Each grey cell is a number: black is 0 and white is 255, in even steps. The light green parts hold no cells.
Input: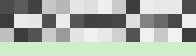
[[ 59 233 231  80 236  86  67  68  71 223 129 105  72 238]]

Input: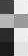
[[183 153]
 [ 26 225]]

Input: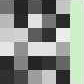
[[185  42 226 116  42]
 [228 144 226 225 167]
 [ 48  70 157 201  40]]

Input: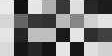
[[214 102  54  50 185 134 208 227]
 [217  23  38  20 229  23 223 210]]

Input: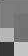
[[125 115]
 [ 56 197]]

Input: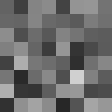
[[103 101 133 105 100  90 124 112]
 [128 143 101  60 150  52  74  91]
 [118  42 107 137  79 208 129  92]
 [ 49 144 163 139  39  84 165 151]]

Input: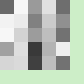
[[242 235 129 203 144]
 [161 222  57 179 239]]

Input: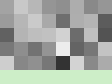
[[155 182 202 169 110 174 180  92]
 [120 142 114 148 237 100 119 195]]

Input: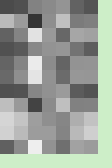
[[186 155  52 142 192 123 127]
 [ 81  89 136 147 150 115  93]
 [105 143 228 146 107 151 150]
 [190 153  67 139 191 129 130]
 [209 186 156 156 132 185 207]]
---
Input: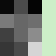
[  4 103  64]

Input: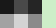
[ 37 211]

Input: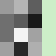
[ 94  92 111]

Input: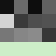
[ 97  78 134]

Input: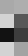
[174 211]

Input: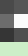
[ 86 108]

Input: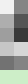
[133 174]

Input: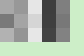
[127  63 231]
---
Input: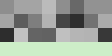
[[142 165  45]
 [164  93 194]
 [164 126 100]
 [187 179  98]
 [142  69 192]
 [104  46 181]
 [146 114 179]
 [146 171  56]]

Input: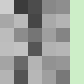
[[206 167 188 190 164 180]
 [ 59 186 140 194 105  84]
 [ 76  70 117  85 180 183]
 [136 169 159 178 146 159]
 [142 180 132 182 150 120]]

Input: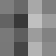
[[126  99 121 120]
 [105  56  94  70]
 [168 192 156 180]
 [126 156 130 139]]

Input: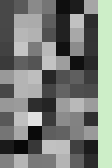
[[ 72  72  71  66  58 153  71 152  88 117  26 129]
 [ 90 172 183 197  96 180 180 155 192 168   8 181]
 [138 171 178 123  84 190 177  45 225  10  55 121]
 [117  94  80 185 195  39  69  36  58  94 193 122]
 [ 14  33  33  17 158  81 100 157 140  98 191 180]
 [ 28 193 168 140  15  95  78 185 130 129  64  96]
 [166  44  51  52  40  61  75 156  47 154  27  43]]

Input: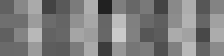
[[ 97 111  96 106]
 [136 111 132 107]
 [170 156 184 155]
 [ 67 108  99  93]
 [ 89 101 103  91]
 [123 145 165 124]
 [174 167 157 169]
 [ 33 102 103  60]
 [126 189 203 151]
 [103 128 129 118]
 [121 105  86 124]
 [ 67  95  92  80]
 [137 141 171 128]
 [173 178 162 184]
 [ 86 102  72  99]
 [131 161 172 139]]

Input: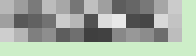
[[184 159 206]
 [157  88 181]
 [122  97 127]
 [188 114 142]
 [167 204  93]
 [118 183 111]
 [192  81  63]
 [159 220  65]
 [ 93 232 136]
 [102  75 152]
 [120  70 140]
 [166 216 109]
 [203 195 189]]

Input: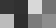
[[ 53 188]
 [ 49  46]
 [216 123]
 [114 142]]

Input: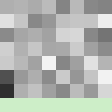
[[175 224 138 207 202  80  47]
 [179 197 166 177 184 153 175]
 [171 136 174 198 162 174 193]
 [187 151 162 167 243 139 160]
 [132 192 212 169 134 202 136]
 [185 197 215 203 160 150 187]
 [136 196 136 161 225 196 153]
 [131 238 116 139 180 242 214]]
